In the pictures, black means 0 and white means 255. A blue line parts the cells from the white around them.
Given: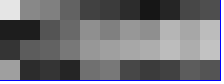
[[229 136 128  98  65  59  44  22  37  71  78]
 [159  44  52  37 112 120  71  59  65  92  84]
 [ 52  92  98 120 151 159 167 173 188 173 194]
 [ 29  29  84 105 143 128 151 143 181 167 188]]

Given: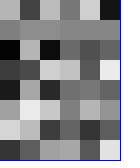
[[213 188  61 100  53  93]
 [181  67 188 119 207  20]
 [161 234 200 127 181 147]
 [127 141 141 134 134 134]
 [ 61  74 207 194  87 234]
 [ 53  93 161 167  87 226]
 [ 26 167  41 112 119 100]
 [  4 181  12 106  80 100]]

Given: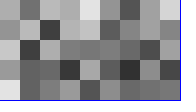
[[227  98 125 154  84 141 105 113 119]
 [200  63 174 125 119 125 105  77 161]
 [174 113 186 174 227 148  84 161 213]
 [154  98 105  56 168  92  49 141  71]
 [148 186  63 180 194  92 133 161 133]]

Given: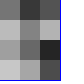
[[199 166  76]
 [187 131 179]
 [159 104  37]
 [117  56  83]]

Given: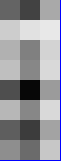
[[205 225 232]
 [191 135 217]
 [183 135 217]
 [177 128 211]
 [142 107 199]
 [100  66 169]
 [ 94  60 163]
 [ 78   7 155]]

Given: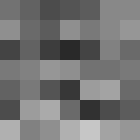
[[176 129 143 176 198 163 150]
 [143 106  92 143 121 136 150]
 [121 129 150 143 114 114 121]
 [114  98  76  84  92 136 136]
 [ 98 121  84  55 156 163 106]
 [ 76 156 170 106  49  76  92]
 [ 68  98  61  41  68 129 106]]

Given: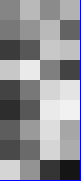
[[213 147  52  21]
 [200 234 127  67]
 [133 185 139 178]
 [120 147 185  99]
 [ 93 154 221 166]
 [ 73 106 213 172]
 [ 67 120 213 228]
 [ 59  87 200 193]
 [ 45  87 234 241]]

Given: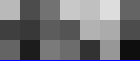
[[185  76 114 200 192 221 100]
 [100  28 122 108  50 151  14]
 [ 63  56  92  84 178 171  76]]

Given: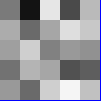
[[172 106 166 222 200]
 [159 207 129 153 145]
 [153 106 207 245 193]
 [122  19 230  74 186]
 [114 180 166  81  94]]
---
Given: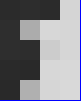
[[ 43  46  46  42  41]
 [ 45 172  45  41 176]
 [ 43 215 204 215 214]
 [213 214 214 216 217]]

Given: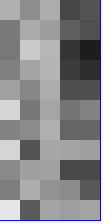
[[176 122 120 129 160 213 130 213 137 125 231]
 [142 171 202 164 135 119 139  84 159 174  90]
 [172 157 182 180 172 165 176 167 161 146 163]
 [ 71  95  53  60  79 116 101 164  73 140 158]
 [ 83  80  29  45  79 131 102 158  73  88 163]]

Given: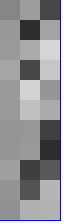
[[134 152 154 165 155 154 150 149 159 148 145]
 [157  45 170  72 212 193 151 153  62  83 176]
 [ 71 163 213 198 150 171  63  44  87 181 178]]

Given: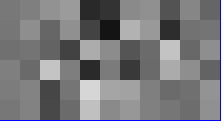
[[120 118 112 127 124 119]
 [127 142 116 106 131 130]
 [146 102  99 196  70  72]
 [155 144  66 126 117 107]
 [ 41  67 172  42 214 192]
 [ 51  20 140 123 165 138]
 [138 178  85  57 162 151]
 [144 153 107 106 127 128]
 [ 83  45 195 171 107 118]
 [134 114 104 142 112 109]
 [101 116 142  99 147 144]]

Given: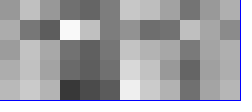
[[152 172 156 173 185]
 [192 119 194 193 202]
 [152  93 168 163 180]
 [112 249 114 106  56]
 [101 192  96  94  75]
 [125 125 118 112  91]
 [199 146 195 216 239]
 [190 110 179 194 203]
 [162 114 167 153 178]
 [116 191 122 101 112]
 [153 166 164 160 164]
 [175 139 175 174 182]]

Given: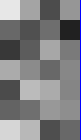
[[231 104  56 171  75  99 214]
 [164  80  92 139 187 111 184]
 [ 76 110 167 104 171 152  78]
 [150  33 122 135 133 142 104]]

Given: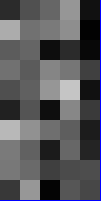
[[ 43 172  92 113  79  33 184 122 120  56]
 [ 80 113 101  91  96  84 145  97 106 151]
 [102 122  13 133 150  14 111  27  63   4]
 [150 142  43 118 197 135  94 103  75  86]
 [ 17   2   8  64  17  58  28  36  77  71]]
